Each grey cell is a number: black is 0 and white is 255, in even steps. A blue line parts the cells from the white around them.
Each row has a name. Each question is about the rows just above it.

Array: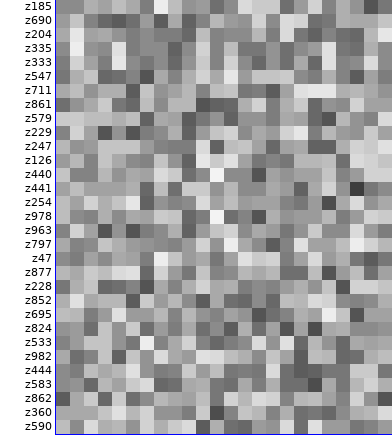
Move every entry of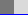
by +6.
[125 224]
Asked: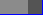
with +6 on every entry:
[145 145  90]
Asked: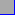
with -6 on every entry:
[163]

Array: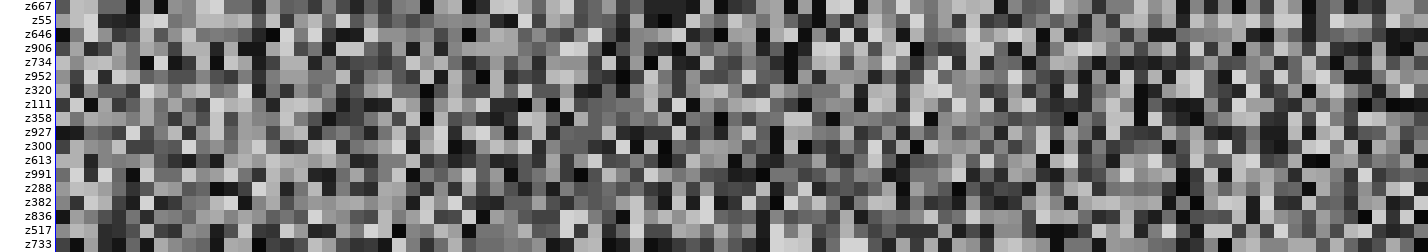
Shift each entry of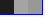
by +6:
[ 35 170 158]
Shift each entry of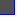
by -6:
[74]
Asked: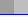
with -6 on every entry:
[152 184]

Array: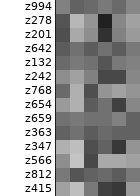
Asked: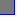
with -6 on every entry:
[115]
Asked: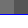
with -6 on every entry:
[107  79]
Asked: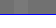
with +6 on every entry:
[119 127 119 119]
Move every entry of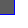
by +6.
[98]
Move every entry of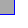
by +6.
[175]
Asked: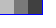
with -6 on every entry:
[184 115  58]

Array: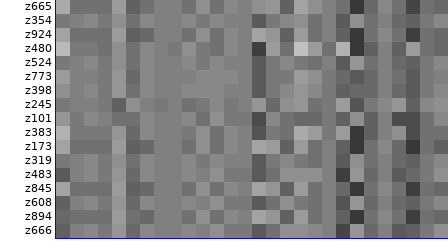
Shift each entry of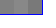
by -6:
[122 130 115]
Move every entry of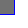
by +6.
[119]

